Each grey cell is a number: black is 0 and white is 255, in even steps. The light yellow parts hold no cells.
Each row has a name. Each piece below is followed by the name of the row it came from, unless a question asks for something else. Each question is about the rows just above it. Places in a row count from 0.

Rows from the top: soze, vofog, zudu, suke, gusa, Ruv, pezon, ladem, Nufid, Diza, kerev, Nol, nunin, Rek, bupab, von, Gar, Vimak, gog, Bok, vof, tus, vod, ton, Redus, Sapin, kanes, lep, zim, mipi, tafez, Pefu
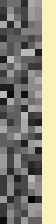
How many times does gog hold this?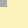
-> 3
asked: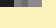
nunin
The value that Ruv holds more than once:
[96]
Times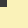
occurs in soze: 0
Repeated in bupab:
[111]
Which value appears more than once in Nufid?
[96]
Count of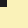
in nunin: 2

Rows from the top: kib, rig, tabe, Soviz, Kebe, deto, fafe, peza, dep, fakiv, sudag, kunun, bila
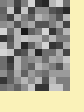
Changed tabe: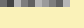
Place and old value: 8, [84]
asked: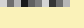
Kebe
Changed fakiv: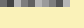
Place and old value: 9, [169]
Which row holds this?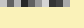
fafe
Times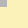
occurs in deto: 4

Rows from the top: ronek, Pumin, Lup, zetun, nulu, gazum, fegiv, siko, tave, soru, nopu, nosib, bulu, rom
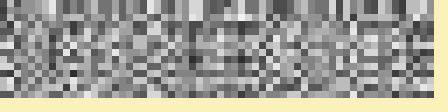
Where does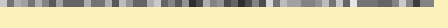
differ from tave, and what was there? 49, [88]
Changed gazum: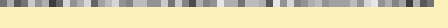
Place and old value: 8, [115]
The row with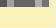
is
tave
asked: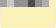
soru
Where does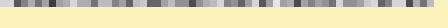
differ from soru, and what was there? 24, [201]
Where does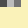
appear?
nopu
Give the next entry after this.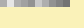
[201]

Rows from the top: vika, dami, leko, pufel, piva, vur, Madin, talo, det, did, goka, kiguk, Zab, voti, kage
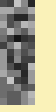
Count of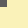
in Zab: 1
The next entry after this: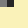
[153]
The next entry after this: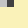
[50]
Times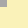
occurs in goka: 1
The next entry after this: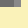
[79]
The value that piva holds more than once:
[124]

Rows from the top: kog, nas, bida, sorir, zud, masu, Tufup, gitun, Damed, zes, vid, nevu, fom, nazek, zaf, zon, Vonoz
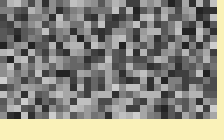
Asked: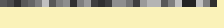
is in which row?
zud
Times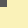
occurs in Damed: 4
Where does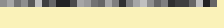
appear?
vid
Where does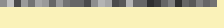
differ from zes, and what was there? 29, [88]
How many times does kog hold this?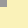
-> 2
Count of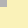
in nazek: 8

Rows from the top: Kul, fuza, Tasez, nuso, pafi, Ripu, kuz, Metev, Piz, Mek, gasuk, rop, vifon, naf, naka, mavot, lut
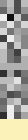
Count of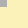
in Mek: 4
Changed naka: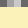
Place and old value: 1, [176]

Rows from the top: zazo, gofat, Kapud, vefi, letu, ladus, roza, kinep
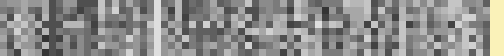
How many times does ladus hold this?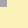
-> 5
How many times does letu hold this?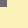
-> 7
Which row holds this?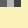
Kapud
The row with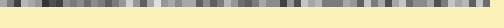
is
kinep
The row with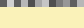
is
vefi
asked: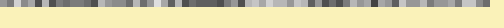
letu

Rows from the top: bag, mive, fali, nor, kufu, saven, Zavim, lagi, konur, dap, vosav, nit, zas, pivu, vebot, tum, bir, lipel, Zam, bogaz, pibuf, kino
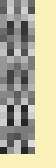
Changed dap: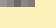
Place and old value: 3, [150]
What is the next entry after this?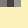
[53]
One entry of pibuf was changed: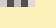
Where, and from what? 0, [194]

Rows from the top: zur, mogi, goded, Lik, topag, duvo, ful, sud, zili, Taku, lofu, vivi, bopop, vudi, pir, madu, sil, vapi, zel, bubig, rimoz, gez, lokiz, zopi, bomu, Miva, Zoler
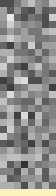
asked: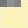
madu
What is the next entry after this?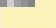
[103]
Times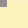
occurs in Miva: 3
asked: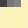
bopop
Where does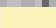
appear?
lokiz
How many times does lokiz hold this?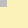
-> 3

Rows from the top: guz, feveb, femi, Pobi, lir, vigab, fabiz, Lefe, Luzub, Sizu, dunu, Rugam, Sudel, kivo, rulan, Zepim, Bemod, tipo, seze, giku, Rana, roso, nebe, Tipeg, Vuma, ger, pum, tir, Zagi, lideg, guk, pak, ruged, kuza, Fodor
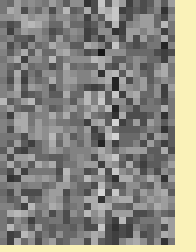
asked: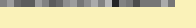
Zepim
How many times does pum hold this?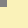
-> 4
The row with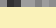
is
lir

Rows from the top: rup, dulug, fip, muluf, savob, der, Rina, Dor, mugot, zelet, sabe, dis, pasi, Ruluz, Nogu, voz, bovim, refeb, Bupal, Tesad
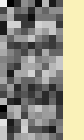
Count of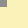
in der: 0
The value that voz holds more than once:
[169]
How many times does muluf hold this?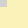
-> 3
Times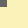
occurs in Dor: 3
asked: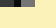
fip
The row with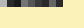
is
Nogu
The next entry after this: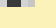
[198]

